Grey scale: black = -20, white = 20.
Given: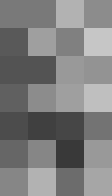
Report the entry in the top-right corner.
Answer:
2
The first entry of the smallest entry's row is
-4
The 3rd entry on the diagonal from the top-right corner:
-7
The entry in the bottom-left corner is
1
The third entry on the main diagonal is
4
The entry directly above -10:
2
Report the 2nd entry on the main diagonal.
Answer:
5
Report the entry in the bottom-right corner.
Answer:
6

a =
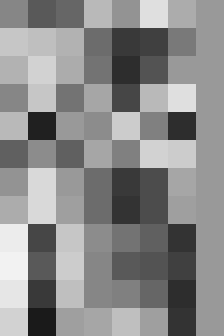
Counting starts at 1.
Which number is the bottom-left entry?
13
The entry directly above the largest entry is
17
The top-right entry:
4
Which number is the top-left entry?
1
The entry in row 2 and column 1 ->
11
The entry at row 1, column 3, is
-4
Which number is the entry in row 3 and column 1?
8
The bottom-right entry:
4
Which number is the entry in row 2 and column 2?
10
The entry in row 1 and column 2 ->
-6
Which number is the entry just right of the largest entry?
-6
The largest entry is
18
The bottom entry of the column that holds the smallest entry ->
-16

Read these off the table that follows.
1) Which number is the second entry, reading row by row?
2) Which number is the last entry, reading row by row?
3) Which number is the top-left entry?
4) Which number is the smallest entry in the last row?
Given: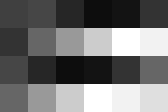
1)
-9
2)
15
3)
-10
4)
-4

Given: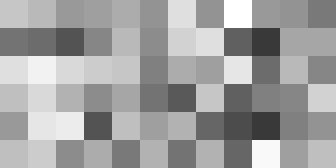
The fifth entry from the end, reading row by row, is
8
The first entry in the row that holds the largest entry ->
11
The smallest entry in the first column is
-2
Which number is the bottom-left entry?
10
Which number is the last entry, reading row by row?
10
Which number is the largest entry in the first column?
15
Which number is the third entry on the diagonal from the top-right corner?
-3
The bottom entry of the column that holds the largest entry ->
-4
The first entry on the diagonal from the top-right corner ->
-1
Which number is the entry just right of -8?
-11
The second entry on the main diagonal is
-3
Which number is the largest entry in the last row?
19
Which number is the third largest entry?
18
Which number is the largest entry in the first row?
20
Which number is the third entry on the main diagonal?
14
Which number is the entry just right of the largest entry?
4
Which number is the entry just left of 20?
3
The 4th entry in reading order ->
5

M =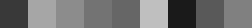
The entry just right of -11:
6
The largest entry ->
10

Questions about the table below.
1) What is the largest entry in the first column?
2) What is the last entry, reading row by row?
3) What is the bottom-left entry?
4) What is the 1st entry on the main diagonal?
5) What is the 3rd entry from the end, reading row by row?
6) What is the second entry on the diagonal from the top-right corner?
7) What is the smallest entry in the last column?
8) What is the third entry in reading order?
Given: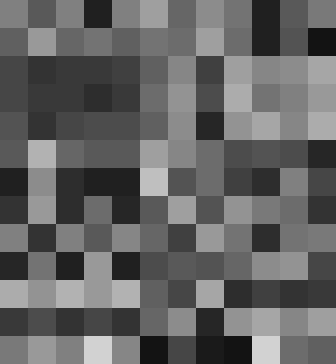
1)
7
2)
-5
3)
-1
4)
0
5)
13
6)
-7
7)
-17
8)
0

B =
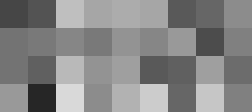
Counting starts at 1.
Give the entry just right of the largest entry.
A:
2
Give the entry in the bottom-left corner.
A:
4
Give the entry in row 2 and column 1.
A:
-2
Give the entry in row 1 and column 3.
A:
10
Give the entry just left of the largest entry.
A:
-14
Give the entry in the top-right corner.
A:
2
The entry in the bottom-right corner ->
0
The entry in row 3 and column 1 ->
-2
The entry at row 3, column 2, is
-5
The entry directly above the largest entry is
9

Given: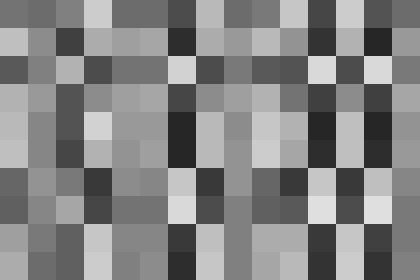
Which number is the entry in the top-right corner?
-3
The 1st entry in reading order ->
-2
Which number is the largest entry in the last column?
6
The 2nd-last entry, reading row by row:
-12
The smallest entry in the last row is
-13
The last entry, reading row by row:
0
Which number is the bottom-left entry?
7
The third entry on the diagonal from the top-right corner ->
-8
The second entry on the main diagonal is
2
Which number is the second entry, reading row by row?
-3
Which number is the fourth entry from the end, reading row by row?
-12

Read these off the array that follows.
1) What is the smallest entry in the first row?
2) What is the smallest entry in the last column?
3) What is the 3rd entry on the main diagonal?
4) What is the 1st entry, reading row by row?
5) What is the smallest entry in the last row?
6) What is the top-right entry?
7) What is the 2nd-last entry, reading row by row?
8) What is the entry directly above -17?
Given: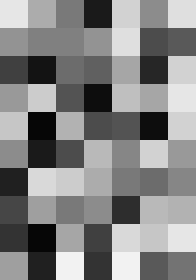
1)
-16
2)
-6
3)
-3
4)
16
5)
-15
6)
15
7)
-6
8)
0
